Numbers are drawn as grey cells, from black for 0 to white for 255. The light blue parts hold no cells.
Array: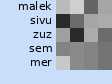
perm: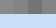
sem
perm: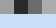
zuz

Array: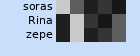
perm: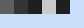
zepe
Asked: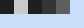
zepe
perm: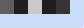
zepe
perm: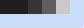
zepe

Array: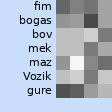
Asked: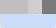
bov
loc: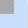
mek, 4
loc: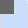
fim, 1
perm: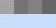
fim
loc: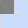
fim, 2
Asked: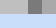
mek
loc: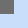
maz, 4

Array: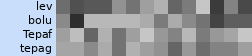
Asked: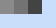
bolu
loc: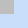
Tepaf, 2

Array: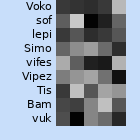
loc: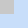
sof, 2
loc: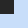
vuk, 5
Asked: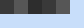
lepi
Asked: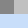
Bam
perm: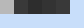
Voko
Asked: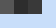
lepi
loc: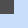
vuk, 1

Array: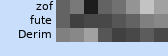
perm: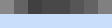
fute
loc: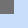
zof, 5
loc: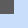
Derim, 7

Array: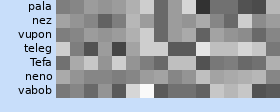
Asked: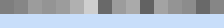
vupon
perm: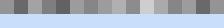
vupon

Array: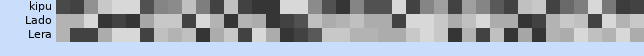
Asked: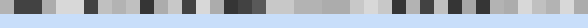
Lera
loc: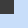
kipu, 41
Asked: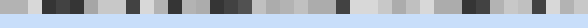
Lado
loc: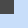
kipu, 1
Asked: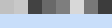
kipu
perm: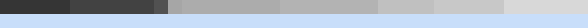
Lado

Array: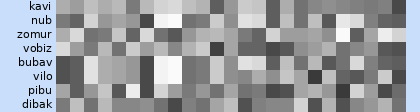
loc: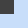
vobiz, 12
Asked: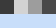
pibu
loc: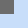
pibu, 25
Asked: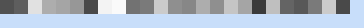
vilo
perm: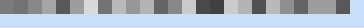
vobiz
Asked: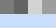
zomur

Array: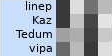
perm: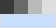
vipa
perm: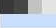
Kaz

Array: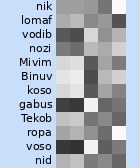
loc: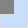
koso, 5
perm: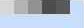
vodib
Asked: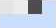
Binuv
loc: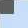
voso, 4
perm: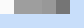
nik

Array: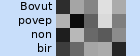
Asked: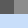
non
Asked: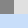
Bovut
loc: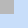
non, 2
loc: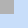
povep, 1
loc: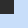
Bovut, 1
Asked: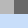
non

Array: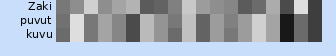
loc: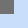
puvut, 1
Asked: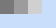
kuvu

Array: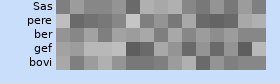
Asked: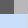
gef
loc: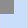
ber, 12
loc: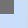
pere, 3
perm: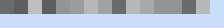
gef
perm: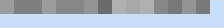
Sas

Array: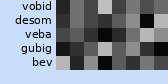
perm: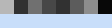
desom
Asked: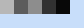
gubig
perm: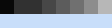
desom
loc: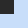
veba, 5

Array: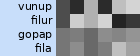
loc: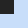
filur, 5
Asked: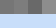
gopap

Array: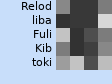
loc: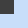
Kib, 3
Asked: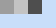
toki
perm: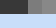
Relod
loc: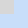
liba, 4
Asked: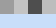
toki

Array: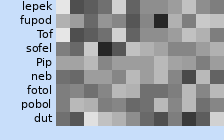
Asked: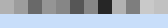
fupod
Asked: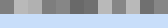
pobol
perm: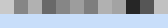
sofel
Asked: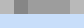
Pip
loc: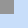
fupod, 4
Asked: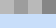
neb
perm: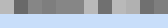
pobol

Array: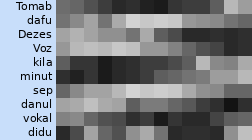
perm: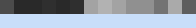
Dezes
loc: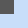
danul, 10
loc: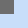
Tomab, 1
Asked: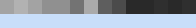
Dezes
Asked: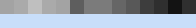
danul
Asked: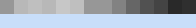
Voz
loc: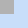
Dezes, 2

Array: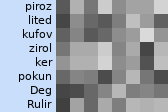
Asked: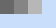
Deg
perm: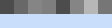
pokun

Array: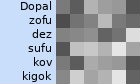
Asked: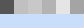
sufu
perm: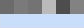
zofu
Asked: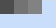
zofu
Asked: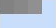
dez

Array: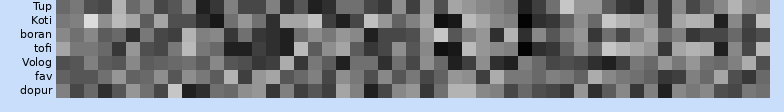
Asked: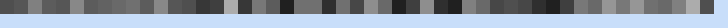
Volog
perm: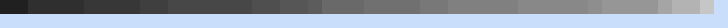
boran
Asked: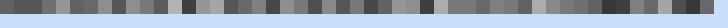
fav
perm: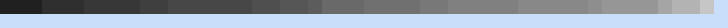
dopur

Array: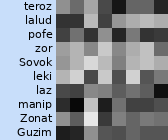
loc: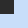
manip, 1
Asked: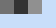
pofe
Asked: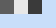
Zonat

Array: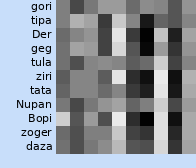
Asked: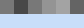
Nupan
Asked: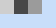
Nupan

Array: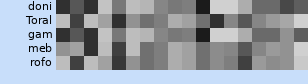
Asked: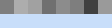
rofo
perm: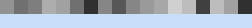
Toral
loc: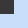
rofo, 5
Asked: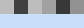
rofo
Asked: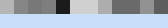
gam

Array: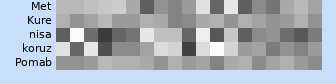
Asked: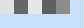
Met
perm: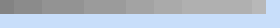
Pomab
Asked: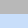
Met
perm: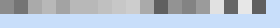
Met
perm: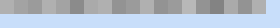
Kure

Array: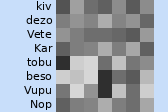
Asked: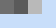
beso
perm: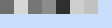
tobu
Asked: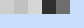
beso

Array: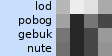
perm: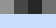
nute
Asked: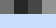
nute
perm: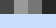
gebuk
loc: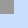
gebuk, 4

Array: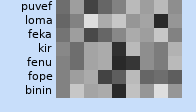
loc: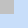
binin, 6
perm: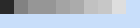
binin
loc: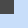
feka, 3
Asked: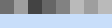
puvef
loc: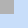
kir, 9

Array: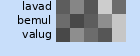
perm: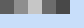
bemul
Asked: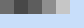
bemul
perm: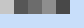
valug

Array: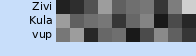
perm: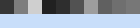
Zivi
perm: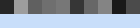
Kula
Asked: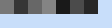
Kula
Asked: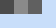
vup
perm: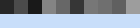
Kula
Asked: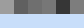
Zivi
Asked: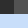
Zivi

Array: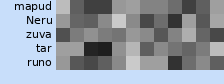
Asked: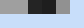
tar
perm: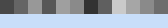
Neru
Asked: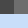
Neru
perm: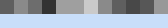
runo
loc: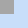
Neru, 12

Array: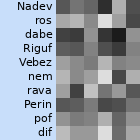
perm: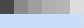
nem
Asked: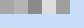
ros

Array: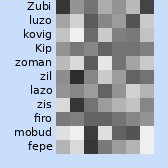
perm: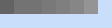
Kip
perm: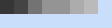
Zubi
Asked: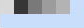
fepe
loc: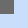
kovig, 3
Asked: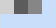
luzo

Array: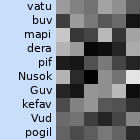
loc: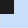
pif, 1
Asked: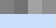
vatu

